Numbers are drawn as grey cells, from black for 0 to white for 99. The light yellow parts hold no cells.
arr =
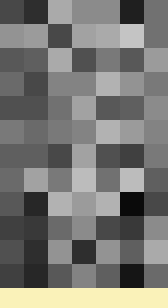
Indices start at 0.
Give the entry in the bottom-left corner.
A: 25
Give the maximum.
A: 76
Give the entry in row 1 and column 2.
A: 28
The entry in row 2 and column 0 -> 34
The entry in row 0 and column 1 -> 18
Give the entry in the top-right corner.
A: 44
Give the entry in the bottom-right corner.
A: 41
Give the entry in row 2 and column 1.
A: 37
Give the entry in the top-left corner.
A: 28
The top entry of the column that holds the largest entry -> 12
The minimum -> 4
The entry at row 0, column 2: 66
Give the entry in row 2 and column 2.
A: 66
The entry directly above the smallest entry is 73
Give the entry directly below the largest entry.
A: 34

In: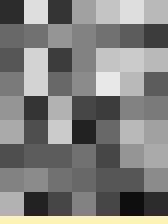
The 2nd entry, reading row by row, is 86
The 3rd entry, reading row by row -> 20
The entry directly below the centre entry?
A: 13
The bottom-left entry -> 69
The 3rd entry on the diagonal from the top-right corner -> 76
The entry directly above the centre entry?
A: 54
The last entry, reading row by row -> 17
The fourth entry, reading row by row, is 62
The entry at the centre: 27
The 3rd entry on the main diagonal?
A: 23
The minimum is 6
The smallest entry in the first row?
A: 17
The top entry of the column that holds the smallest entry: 86
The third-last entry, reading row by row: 27
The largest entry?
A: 90
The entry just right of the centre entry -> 23
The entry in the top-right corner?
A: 72

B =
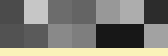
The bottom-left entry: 32
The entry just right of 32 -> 35
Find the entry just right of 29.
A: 77
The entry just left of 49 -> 53

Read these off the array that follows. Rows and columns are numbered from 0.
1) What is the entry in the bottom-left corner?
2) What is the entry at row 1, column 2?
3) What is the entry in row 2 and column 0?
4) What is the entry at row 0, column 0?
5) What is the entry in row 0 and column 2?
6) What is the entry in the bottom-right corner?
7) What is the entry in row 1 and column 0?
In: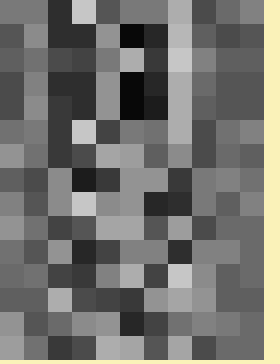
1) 61
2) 18
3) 37
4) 47
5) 18
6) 41
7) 33
